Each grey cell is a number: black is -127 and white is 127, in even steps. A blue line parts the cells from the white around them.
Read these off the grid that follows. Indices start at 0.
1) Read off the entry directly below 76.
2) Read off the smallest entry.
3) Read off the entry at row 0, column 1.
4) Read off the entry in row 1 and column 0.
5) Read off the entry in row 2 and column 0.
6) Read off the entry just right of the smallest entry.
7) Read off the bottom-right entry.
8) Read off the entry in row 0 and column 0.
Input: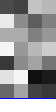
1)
-11
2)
-111
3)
-61
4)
106
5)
44
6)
-100
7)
-71
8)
-52

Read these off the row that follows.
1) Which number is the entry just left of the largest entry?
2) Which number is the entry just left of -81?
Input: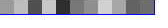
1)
15
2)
72

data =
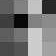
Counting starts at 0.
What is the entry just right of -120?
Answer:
1
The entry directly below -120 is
-11
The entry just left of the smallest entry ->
-65
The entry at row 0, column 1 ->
1
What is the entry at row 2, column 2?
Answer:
77

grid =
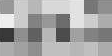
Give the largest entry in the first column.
110
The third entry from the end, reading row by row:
55
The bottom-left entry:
44
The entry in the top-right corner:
14
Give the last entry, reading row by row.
44
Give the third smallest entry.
-31
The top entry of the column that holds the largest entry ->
24
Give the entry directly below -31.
14
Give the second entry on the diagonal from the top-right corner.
76
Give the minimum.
-71

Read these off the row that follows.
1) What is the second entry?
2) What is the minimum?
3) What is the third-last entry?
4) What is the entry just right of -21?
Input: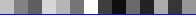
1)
2
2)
-113
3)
43
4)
-92

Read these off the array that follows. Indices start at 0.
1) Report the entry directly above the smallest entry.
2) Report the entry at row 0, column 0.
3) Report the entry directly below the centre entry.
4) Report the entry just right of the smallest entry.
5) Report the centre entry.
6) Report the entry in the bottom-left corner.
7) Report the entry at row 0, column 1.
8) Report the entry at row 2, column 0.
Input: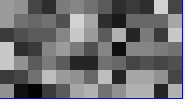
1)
-14
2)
27
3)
-90
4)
-69
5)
-47
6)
17
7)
17
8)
-69

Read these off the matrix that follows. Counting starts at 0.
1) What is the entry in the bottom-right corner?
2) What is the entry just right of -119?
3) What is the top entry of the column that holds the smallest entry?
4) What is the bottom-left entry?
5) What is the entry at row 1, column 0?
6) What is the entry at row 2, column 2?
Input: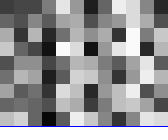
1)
91
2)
-36
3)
-3
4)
63
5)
-26
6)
54

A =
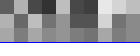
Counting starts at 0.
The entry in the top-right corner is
62
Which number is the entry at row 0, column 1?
50
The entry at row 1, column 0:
50
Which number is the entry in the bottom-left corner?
39
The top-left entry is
-32
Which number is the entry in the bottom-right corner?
10
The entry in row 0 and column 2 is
-55

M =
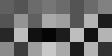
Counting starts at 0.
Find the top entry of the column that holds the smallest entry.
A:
-9
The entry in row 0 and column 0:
-31
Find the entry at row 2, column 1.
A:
62
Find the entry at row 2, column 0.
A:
-88
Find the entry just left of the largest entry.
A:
31
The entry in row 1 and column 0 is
-43
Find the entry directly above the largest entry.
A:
-122
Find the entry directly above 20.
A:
-43
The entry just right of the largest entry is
41
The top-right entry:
1

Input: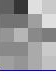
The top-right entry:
74
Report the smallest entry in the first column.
-31
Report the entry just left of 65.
42
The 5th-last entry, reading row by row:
74

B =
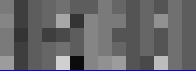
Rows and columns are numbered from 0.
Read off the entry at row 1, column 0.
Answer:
5
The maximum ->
80
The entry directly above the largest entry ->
-15
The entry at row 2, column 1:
-75
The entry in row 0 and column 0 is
-5
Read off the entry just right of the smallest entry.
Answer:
5
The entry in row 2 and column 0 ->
-5
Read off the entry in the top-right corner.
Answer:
-34
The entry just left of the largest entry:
-25
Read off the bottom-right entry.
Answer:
-34
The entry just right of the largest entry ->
-115
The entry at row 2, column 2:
-34
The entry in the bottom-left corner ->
28
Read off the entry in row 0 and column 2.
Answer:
-34
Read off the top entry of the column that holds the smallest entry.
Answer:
-34

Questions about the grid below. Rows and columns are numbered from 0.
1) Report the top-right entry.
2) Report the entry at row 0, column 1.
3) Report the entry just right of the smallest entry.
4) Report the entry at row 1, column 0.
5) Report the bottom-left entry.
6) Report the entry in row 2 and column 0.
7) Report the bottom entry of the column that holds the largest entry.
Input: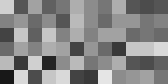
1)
-42
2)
-42
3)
89
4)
2
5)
-103
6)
-60
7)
101

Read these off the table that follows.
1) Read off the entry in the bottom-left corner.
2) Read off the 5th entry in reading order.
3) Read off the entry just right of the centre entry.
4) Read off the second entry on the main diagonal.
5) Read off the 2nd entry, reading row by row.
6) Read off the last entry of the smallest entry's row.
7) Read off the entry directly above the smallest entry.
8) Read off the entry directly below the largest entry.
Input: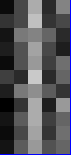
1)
-107
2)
3
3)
-85
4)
-55
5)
-55
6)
25
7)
-97
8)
14

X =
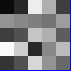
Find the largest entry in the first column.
121
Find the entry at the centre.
69
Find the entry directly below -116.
19
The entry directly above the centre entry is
-1
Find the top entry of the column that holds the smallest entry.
-116
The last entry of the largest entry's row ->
59
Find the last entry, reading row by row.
-22

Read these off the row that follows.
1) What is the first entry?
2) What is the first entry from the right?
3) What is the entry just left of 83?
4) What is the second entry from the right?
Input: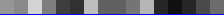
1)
21
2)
-19
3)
9
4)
-53

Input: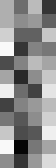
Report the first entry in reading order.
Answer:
47
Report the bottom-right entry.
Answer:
91
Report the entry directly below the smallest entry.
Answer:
-74
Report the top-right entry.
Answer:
-74
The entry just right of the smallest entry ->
-8
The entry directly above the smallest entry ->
-51
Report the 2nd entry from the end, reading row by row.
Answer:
25
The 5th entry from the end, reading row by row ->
37
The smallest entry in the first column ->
-62

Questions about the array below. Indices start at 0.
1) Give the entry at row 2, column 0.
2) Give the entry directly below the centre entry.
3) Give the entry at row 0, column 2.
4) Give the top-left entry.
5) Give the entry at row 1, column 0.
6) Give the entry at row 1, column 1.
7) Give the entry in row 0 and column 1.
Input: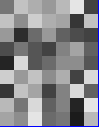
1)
25
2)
13
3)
46
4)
-9
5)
66
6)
13
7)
66

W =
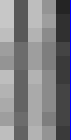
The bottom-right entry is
-69
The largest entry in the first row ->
71
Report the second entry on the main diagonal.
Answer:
-39
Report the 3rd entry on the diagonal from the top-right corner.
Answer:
51
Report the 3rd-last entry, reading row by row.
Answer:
51
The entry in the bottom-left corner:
62
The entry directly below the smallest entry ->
-79
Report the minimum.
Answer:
-91
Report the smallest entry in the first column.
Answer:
20
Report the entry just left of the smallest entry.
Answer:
20

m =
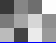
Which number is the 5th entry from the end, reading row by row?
15
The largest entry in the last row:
107
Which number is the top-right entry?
125
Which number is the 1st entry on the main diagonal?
-71
